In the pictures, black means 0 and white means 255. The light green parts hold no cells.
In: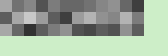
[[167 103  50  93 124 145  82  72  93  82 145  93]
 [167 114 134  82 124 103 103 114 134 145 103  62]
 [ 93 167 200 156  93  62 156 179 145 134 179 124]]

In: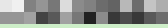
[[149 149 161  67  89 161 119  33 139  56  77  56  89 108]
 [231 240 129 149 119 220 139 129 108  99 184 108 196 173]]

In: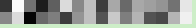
[[136 219   5 105 126  61 148 191  83 201 126 180  83  73 180 240]
 [ 52 250 114  28  95 219 136 191  61 168 105 168 159 148 114 230]]

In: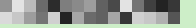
[[218 199 157 116 208  35 166 107  97 166  55 208 199 176  85]
 [147 227 187 107  44 126 138 157  97  73 227 116  64  35  55]]

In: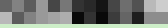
[[185  92 130 153 163 174   9  51   9  60 101  30 141 141]
 [101 130  92 153  70 119  51  41  20  70 110  82 185 205]]

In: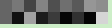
[[101  17 161  28  59   5  49   5 213]
 [101 120  68 132  79 111  89 150 141]]

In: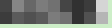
[[ 60  91  81  91 124 113  49  81 181]
 [ 69 134 103 124 113  69  49  60 213]]

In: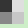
[[136 199]
 [ 52 223]]
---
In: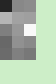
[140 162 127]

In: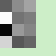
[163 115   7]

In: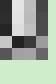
[ 69 186 220 199]

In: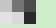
[ 75 217]

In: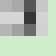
[199  55 161]

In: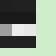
[ 33  25 158]

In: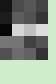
[ 68  82 214 118]
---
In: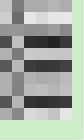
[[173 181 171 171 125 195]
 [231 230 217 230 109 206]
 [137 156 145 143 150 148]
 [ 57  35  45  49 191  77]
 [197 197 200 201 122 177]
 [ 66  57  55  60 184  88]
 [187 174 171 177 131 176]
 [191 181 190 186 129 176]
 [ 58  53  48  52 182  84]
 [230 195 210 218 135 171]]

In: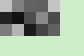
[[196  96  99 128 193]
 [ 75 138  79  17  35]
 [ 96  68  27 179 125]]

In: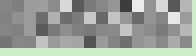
[[182  88 216 147 235  61 149 135 122  91 216 139 157 155 127 133]
 [155 231 133 147 107 151 196 105 199 123 109 176 109 155 144 130]
 [182 144 122 139 148 195 138 135 122 128 142 122  91 155 129 133]
 [137 170 137 156 148 111 131 154  84 164 167 153 193 134 135 117]]

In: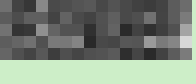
[[108  92  67  60  65  73  83  72  88  84  78  74 136  55  67 112]
 [123  92  68 113  79  73  95  81  67  74  99  67  95  95  77  92]
 [165  81  63  49  66  42  99  80  48  82  82 100 144  56  52 114]
 [216 133 122 154  85  87  70  73  41 132 120 121  81 113 101  93]
 [123  92  66  42  69  46  90  83  80  69  79  61  88  68  80 101]]

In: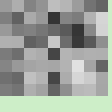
[[100 115 156 181 190 147 131 174 155]
 [213 178 124 132  52 153 170  97 127]
 [211 136  53  90 104 118 129 124 153]
 [143  89  57 108 199 107  97 175 176]
 [175 176 172 180  69 172 178 110 123]
 [100 164 225 179 166 168 164 153 133]
 [167 203 214 172  70 180 192 104 112]
 [166 187 184 142  99 162 174 116 124]]

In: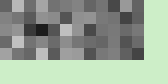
[[ 99 153  72 116 101 131 123 114 165 110 184  99]
 [ 96  67 116 121 147 144  84 139 145  90 118 130]
 [120 106 121 116  73 148 191  84  28  57 148 137]
 [107  83 122 102 108 118 141 107 134 115 193 106]
 [ 68  96 127 120  82 155 159  90 190 103 117 162]]

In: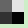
[[228 101]
 [  3  49]]

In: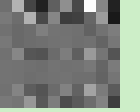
[[ 34 134 253  73 143  95  33  69 179 111]
 [ 25 156 102  64  61 134  73 177 109 121]
 [125 114  98 112 114 115 127 109 105 113]
 [119 100 113 111 115 114 111 109 105 120]
 [ 84 117 154  95 125 107  83  86 135 113]
 [123 101 120 114 113 115 110 112 114 115]
 [117  99 111 111 115 114 112 110 114 115]
 [ 91 123 163  98 130 107  84  93 132 113]
 [ 61 131 109  90  76 125  88 151 117 121]]
